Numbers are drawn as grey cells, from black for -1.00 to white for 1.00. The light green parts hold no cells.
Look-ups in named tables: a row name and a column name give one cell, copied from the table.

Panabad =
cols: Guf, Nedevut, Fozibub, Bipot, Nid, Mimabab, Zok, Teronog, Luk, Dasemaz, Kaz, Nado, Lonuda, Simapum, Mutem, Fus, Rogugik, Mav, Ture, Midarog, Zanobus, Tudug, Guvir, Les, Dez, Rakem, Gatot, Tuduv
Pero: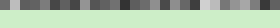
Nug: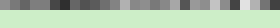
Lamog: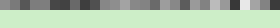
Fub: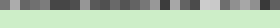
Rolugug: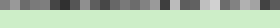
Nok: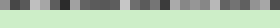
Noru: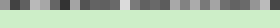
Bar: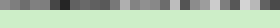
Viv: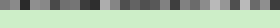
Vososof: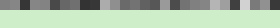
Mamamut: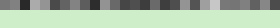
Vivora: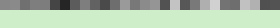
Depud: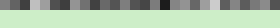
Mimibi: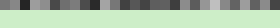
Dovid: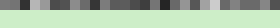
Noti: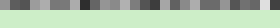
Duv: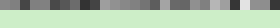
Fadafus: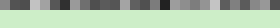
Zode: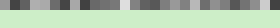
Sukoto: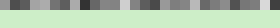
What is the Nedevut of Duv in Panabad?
0.00
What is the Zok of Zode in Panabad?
-0.46
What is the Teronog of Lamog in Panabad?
-0.18
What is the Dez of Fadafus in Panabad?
-0.29
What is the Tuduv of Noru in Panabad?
-0.44
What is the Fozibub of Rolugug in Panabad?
-0.15
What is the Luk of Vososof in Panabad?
-0.60
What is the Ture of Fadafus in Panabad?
0.11
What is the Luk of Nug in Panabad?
-0.36
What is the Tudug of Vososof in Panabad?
0.42
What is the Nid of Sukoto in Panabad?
0.35
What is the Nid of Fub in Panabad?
-0.03
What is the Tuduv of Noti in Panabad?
-0.49
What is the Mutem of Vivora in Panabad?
0.09

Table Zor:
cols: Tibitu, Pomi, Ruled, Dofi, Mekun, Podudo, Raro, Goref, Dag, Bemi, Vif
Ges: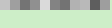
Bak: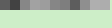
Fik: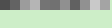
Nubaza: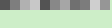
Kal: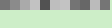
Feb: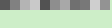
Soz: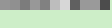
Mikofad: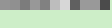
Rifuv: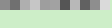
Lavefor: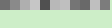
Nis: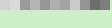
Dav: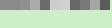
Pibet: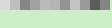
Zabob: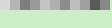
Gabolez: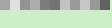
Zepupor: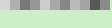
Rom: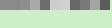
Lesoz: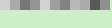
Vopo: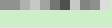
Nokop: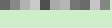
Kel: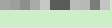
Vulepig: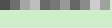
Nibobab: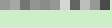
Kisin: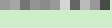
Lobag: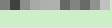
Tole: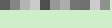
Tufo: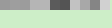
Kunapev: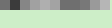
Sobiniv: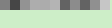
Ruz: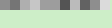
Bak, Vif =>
0.36
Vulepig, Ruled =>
0.30
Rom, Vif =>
-0.29
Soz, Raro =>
0.69
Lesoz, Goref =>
0.44
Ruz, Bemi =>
0.11
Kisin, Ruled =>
-0.08
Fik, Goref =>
-0.24
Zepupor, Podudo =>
0.32
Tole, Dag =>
-0.11
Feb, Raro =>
0.32
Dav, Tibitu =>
0.09
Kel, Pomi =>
0.24
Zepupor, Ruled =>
-0.05
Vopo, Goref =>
0.57
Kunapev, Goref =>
-0.13
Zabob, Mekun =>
0.54
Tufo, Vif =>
0.64

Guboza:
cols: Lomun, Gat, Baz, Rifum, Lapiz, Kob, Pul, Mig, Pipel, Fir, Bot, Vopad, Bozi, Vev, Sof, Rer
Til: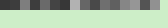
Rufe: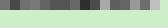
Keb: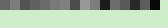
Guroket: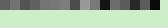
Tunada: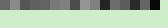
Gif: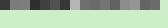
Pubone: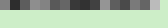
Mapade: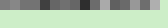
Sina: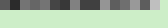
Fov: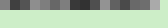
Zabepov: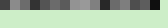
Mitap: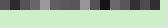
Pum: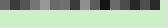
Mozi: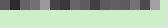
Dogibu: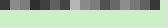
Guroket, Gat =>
-0.10
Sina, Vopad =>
-0.26
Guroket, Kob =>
-0.06
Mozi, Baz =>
-0.22
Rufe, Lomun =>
-0.10
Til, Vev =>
0.18
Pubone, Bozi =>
-0.42
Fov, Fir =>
-0.38
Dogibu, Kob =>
-0.25
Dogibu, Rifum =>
-0.64
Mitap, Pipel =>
0.18
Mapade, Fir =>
-0.15
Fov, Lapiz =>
-0.01
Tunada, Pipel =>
0.16
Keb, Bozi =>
-0.30
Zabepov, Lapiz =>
-0.34
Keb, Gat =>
-0.02
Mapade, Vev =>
0.19
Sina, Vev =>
0.20

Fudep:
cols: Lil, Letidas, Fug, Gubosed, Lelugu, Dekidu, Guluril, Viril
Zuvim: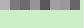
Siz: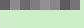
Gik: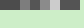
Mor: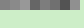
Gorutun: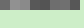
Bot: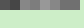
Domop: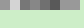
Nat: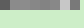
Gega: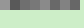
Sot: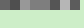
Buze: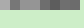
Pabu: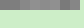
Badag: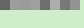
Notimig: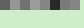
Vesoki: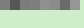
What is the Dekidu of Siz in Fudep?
0.06
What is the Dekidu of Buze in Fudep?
-0.27
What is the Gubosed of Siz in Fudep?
-0.01
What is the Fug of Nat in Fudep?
0.10
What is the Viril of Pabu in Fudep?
0.05
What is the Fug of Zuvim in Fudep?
-0.15
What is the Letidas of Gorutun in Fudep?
0.14
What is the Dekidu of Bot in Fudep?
0.06
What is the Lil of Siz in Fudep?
-0.23
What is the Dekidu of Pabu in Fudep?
0.13
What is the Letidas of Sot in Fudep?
-0.38
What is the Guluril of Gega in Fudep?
0.02
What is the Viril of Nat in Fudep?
-0.05
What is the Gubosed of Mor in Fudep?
-0.20
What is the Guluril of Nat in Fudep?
0.56
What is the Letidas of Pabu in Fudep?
-0.01
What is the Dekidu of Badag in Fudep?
0.36
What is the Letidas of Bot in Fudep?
-0.45
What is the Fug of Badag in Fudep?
0.21

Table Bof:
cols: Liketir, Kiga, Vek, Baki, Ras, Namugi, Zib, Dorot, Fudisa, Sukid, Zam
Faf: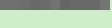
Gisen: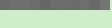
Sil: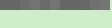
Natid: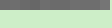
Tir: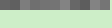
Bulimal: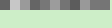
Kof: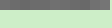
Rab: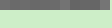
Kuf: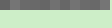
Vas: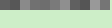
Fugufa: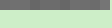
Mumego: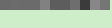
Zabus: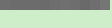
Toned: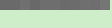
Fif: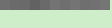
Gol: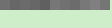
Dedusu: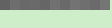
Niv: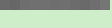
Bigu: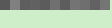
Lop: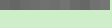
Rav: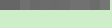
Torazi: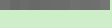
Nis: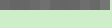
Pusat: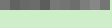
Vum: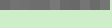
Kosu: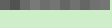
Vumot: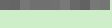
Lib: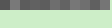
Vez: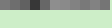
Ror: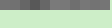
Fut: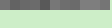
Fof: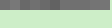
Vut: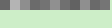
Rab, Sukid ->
-0.20
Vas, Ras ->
-0.14
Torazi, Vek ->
-0.15
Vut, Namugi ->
0.13
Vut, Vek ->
0.11
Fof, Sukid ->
-0.09
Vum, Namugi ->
-0.06
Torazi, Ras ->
-0.16
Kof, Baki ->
-0.15
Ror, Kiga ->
-0.11

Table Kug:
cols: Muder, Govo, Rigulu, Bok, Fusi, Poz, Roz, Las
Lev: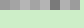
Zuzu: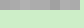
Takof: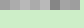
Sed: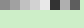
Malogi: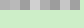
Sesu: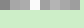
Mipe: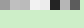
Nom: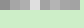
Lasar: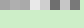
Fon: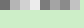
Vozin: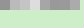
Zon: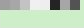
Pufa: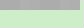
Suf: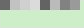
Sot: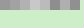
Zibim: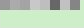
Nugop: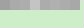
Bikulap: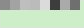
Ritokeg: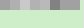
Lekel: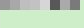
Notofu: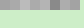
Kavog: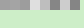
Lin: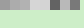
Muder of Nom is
0.12
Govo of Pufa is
0.35
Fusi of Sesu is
0.26
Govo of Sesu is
0.31
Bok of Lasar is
0.83
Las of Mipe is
-0.28

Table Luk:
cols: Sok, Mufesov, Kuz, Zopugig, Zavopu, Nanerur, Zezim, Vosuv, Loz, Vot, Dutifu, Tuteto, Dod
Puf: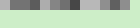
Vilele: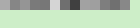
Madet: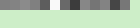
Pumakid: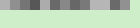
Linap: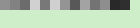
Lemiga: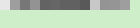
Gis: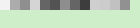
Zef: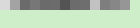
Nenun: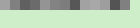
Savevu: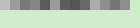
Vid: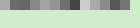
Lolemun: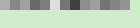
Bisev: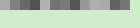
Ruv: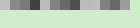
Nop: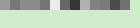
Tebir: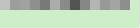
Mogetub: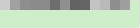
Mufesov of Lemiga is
0.24
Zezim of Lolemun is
-0.09
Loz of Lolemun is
0.11
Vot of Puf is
0.44
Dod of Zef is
0.18
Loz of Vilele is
0.27
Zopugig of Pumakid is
-0.32
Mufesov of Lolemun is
0.05
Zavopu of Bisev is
0.39
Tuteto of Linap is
-0.68
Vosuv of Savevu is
-0.33
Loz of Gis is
-0.52
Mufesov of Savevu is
0.22
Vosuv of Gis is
-0.21
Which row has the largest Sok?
Gis

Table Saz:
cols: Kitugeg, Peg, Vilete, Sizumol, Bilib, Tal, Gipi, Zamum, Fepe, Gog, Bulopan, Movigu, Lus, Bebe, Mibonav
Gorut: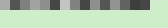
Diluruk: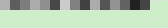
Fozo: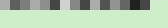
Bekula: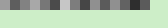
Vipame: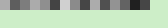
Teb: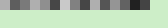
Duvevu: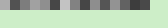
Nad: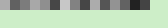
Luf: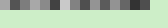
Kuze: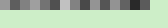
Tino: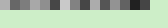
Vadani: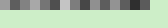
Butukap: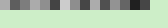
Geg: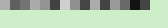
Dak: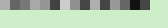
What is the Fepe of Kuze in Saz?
-0.43
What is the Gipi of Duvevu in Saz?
0.53
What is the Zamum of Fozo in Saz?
0.06
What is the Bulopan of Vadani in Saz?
-0.27
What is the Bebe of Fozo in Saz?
-0.74
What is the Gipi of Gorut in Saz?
0.54
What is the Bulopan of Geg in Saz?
-0.47
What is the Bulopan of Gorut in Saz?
-0.33
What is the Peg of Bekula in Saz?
-0.26
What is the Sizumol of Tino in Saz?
0.32
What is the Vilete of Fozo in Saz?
-0.02
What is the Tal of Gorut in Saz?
-0.44
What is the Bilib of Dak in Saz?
0.17
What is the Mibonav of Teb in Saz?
-0.47
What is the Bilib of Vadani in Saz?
-0.08

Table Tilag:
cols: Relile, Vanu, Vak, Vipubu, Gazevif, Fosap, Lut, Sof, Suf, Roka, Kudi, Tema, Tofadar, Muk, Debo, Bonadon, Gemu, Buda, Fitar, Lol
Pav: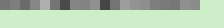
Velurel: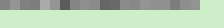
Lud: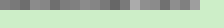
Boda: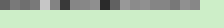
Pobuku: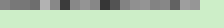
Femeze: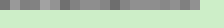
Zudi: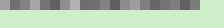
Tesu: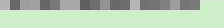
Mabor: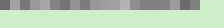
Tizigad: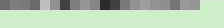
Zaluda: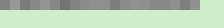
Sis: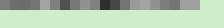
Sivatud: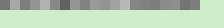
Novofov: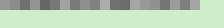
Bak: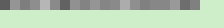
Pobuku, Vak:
-0.07
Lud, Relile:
0.00
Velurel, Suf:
0.12
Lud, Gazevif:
0.05
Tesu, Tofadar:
-0.14
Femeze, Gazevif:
0.27
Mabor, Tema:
0.26
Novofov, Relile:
0.18
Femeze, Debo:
0.12
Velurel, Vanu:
0.17
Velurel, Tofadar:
0.09
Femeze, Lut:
-0.12
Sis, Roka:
0.00
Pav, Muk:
0.15
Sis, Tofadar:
-0.09
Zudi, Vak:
0.02
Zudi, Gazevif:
-0.08
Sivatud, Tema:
0.27
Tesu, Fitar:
-0.08

